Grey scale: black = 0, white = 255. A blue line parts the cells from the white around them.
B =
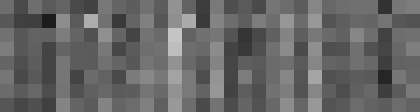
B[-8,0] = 109
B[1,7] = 113
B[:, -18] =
[146, 143, 196, 189, 146, 163, 146, 153]
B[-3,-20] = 136
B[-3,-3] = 38
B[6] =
[107, 91, 103, 77, 116, 81, 96, 103, 91, 93, 116, 106, 146, 121, 99, 150, 67, 94, 79, 113, 125, 82, 134, 94, 77, 96, 104, 62, 91, 121]
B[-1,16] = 76
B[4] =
[101, 79, 93, 68, 118, 92, 91, 113, 101, 88, 116, 108, 146, 105, 90, 132, 69, 94, 90, 107, 111, 90, 134, 101, 97, 112, 104, 62, 98, 100]
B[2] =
[114, 87, 98, 97, 125, 100, 81, 144, 101, 68, 115, 106, 196, 98, 112, 119, 84, 53, 72, 96, 132, 94, 120, 106, 97, 134, 110, 66, 110, 112]
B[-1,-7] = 84
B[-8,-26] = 100
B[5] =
[118, 73, 89, 68, 118, 68, 107, 98, 74, 123, 136, 120, 163, 121, 77, 148, 69, 124, 87, 107, 134, 85, 165, 81, 86, 92, 89, 38, 119, 102]
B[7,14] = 74
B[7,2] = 80
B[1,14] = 58
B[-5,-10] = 139
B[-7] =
[88, 64, 63, 29, 141, 90, 173, 113, 58, 100, 128, 86, 143, 171, 58, 132, 109, 94, 124, 109, 150, 107, 152, 84, 94, 104, 101, 116, 87, 83]
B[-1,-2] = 108
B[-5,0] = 124
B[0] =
[109, 74, 110, 90, 100, 74, 66, 120, 101, 93, 113, 93, 146, 98, 61, 121, 78, 90, 74, 117, 108, 92, 134, 103, 110, 112, 112, 50, 119, 124]
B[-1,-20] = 128

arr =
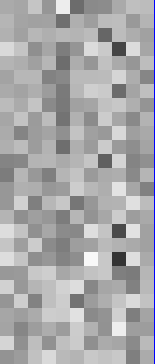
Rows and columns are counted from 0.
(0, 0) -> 170
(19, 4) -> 167
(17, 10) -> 161
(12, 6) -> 154
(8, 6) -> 139
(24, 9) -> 138
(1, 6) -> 158
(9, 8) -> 216
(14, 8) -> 179
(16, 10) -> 161
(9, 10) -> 169
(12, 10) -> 181
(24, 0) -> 213
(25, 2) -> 193
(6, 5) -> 183
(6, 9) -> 164
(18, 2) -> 142
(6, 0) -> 170
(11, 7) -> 96
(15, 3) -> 151
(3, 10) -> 166
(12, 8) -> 174
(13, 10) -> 129
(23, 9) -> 158
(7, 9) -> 175
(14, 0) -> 151
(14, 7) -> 178
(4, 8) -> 170
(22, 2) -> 171
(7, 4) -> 121
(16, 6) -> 222
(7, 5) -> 161
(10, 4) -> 110
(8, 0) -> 166
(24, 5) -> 203
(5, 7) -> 187
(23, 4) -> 156
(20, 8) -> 170

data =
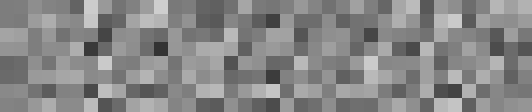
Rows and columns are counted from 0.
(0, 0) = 125
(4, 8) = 128
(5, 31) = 128
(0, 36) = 161
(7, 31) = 184
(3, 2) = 126
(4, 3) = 117
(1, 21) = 109
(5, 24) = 96
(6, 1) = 140
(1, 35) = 145
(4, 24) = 121
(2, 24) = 146
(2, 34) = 122
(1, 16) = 134
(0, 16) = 113
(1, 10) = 188
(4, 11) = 160
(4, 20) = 106
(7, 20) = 155
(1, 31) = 184
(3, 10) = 108
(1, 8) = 102
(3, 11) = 51
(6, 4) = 130
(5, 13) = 170
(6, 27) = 124
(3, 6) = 57
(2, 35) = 88
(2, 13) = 115
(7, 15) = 91
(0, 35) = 182
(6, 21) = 170
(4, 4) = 157
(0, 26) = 127
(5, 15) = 152
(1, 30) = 99
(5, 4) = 166

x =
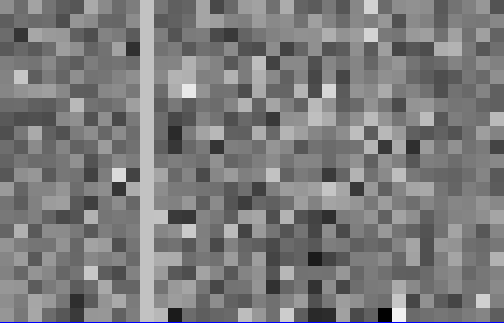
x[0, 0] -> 142
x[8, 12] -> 72
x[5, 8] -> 131
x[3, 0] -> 89
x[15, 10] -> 194
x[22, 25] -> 74
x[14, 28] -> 125
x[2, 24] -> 146
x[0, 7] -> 138
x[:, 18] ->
[162, 155, 118, 77, 190, 176, 171, 100, 92, 174, 110, 126, 135, 64, 103, 166, 154, 95, 158, 145, 149, 126, 152]
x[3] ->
[89, 104, 90, 109, 158, 143, 100, 114, 163, 48, 194, 114, 124, 89, 112, 106, 139, 82, 77, 141, 67, 101, 144, 83, 92, 143, 91, 159, 70, 87, 77, 173, 179, 122, 87, 111]
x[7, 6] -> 114
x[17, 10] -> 194
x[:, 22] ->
[91, 160, 144, 144, 80, 71, 77, 185, 191, 134, 114, 133, 115, 160, 130, 67, 70, 88, 27, 115, 50, 81, 41]
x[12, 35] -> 89
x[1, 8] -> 102
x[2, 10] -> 194
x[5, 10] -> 194
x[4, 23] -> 134
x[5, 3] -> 124
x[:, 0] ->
[142, 94, 108, 89, 126, 131, 134, 108, 89, 79, 110, 100, 87, 154, 116, 120, 101, 148, 134, 130, 151, 142, 150]
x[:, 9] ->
[125, 140, 91, 48, 107, 143, 120, 159, 122, 109, 113, 124, 67, 173, 103, 119, 126, 117, 106, 130, 101, 123, 126]
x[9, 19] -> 104
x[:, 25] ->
[135, 137, 157, 143, 133, 134, 147, 106, 143, 190, 115, 146, 179, 56, 149, 130, 127, 95, 126, 103, 110, 144, 74]
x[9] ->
[79, 120, 170, 97, 81, 124, 141, 103, 140, 109, 194, 108, 42, 124, 163, 184, 97, 96, 174, 104, 180, 159, 134, 121, 141, 190, 93, 184, 154, 96, 85, 98, 83, 111, 158, 131]
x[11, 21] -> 134
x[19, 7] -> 93
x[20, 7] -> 169
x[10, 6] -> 107
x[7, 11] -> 92
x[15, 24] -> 124
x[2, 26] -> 212
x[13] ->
[154, 101, 132, 132, 149, 109, 133, 142, 53, 173, 194, 141, 122, 121, 116, 112, 88, 111, 64, 127, 156, 151, 160, 197, 166, 56, 152, 96, 133, 165, 169, 117, 101, 126, 118, 92]
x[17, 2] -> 117
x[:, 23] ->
[120, 131, 175, 83, 134, 138, 215, 146, 172, 121, 107, 107, 58, 197, 164, 47, 141, 126, 67, 114, 141, 120, 44]

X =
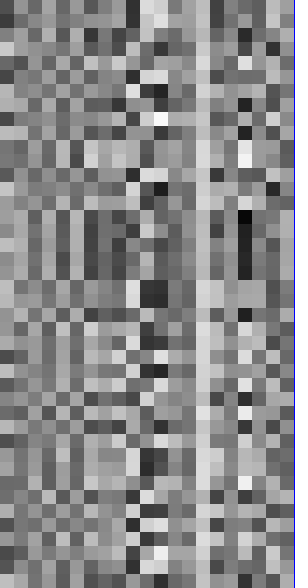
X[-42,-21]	79
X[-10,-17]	190
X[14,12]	151
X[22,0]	147
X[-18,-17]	160
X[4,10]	104
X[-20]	[147, 179, 116, 167, 93, 173, 66, 96, 79, 106, 186, 118, 105, 127, 187, 93, 152, 32, 117, 107, 172]
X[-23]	[148, 172, 105, 174, 82, 178, 66, 103, 69, 124, 164, 94, 104, 128, 184, 101, 149, 35, 116, 103, 171]
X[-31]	[120, 112, 148, 102, 183, 74, 209, 160, 196, 173, 80, 147, 156, 130, 217, 176, 126, 243, 155, 136, 95]
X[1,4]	115
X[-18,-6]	190
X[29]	[107, 95, 161, 85, 181, 94, 185, 161, 193, 168, 92, 159, 151, 117, 225, 172, 122, 235, 155, 151, 90]
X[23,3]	94
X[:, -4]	[106, 153, 42, 72, 223, 109, 162, 35, 175, 35, 228, 243, 94, 123, 214, 7, 33, 35, 40, 35, 164, 168, 32, 215, 177, 220, 146, 225, 47, 235, 55, 207, 183, 186, 240, 62, 180, 130, 211, 186, 109, 50]
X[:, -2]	[187, 197, 133, 50, 178, 187, 84, 79, 207, 80, 154, 136, 193, 40, 108, 120, 144, 85, 104, 103, 80, 86, 107, 120, 75, 189, 88, 188, 167, 151, 73, 179, 99, 112, 178, 165, 78, 183, 111, 202, 191, 85]
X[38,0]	151
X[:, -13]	[154, 164, 68, 77, 201, 140, 118, 55, 180, 69, 183, 196, 149, 95, 158, 70, 106, 62, 75, 69, 112, 120, 79, 169, 101, 209, 115, 204, 95, 193, 68, 203, 136, 155, 181, 121, 131, 169, 161, 187, 144, 82]
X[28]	[133, 149, 125, 165, 106, 165, 77, 113, 95, 72, 209, 149, 132, 142, 188, 72, 132, 47, 101, 167, 172]
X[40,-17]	95
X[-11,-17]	167
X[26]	[189, 146, 132, 116, 168, 123, 148, 120, 115, 209, 51, 38, 122, 104, 210, 193, 143, 146, 161, 88, 136]
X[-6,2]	148
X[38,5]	97
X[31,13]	153
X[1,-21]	60
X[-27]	[158, 172, 95, 175, 85, 183, 74, 110, 70, 110, 173, 99, 115, 142, 184, 91, 139, 7, 114, 120, 177]
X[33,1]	118
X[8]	[72, 124, 132, 144, 108, 139, 135, 152, 180, 70, 206, 249, 172, 176, 198, 87, 104, 175, 107, 207, 138]
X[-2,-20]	140
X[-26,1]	168
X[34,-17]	159
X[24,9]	218
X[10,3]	105
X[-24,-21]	140

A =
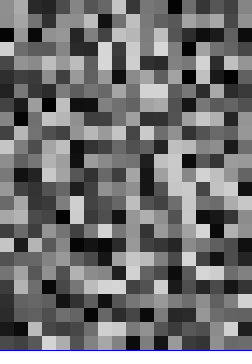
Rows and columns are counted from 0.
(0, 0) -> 143
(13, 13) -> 201
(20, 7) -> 211
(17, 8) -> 42
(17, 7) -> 8
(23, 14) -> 79
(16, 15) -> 9
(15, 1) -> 179
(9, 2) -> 114
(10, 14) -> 132
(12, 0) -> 121
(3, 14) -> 162
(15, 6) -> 58
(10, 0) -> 197
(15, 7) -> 78
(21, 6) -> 93
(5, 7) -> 153
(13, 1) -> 65
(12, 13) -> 135
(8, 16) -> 37
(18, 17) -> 36
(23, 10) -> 145
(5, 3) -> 142
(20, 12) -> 26
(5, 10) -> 165
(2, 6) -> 128
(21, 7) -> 16
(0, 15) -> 86
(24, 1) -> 65
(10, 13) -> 184
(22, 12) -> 39
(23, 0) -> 24
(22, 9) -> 70
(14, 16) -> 172
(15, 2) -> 75
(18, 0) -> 82
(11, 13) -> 12
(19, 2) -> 87
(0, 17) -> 133
